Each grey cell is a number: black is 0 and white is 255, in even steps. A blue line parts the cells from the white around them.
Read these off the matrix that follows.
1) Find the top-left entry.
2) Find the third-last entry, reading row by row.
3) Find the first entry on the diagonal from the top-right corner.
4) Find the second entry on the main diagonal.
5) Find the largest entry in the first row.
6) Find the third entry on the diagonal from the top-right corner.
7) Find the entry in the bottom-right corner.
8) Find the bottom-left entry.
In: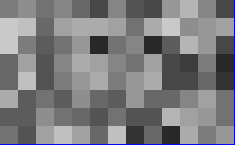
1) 124
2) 171
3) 71
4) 192
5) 181
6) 181
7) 151
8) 114

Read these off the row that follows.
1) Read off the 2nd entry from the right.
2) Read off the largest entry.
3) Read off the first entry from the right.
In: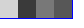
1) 120
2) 212
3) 87

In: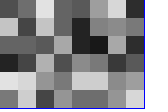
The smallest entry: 24
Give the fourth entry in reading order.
100
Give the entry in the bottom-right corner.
215
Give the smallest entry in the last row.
69
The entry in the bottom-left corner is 121
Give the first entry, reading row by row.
79
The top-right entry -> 45
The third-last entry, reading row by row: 110
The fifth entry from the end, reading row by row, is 149
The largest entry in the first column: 226
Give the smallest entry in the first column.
35
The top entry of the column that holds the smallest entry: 158
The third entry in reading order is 226
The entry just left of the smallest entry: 35

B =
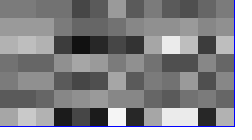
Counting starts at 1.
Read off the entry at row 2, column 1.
154
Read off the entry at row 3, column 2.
190
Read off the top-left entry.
123
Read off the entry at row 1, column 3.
114
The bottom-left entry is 166
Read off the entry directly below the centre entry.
166
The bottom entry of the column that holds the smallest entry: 70
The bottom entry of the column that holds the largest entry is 245
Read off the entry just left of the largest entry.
27
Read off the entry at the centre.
123
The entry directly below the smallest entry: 166
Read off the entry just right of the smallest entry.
39
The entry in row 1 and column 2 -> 123
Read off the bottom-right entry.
178
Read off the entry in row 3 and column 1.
178
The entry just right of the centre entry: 144
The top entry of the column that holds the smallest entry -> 70
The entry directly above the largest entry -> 135
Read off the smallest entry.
17

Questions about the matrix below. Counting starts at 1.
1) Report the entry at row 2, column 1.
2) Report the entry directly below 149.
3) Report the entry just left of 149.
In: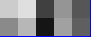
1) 138
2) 161
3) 64

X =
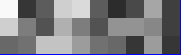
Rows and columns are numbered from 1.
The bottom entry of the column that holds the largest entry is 104
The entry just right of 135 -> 63
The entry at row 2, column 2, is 125
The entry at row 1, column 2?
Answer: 54
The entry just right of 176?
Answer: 125
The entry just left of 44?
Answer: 92
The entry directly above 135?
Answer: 166
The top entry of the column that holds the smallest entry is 44
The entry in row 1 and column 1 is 249

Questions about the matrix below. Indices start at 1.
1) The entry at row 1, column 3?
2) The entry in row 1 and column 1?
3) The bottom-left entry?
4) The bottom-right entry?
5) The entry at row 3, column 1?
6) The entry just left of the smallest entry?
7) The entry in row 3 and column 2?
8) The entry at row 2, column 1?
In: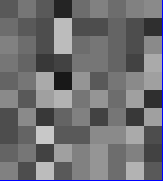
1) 89
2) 89
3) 129
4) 89
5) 129
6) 170
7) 109
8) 109

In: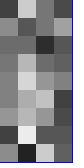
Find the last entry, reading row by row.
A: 96
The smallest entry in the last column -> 65
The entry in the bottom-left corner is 140
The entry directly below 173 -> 183
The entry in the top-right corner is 74
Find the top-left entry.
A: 65
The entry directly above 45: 118
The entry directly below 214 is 173
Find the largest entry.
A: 236
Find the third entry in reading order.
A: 118
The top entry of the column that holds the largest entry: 204
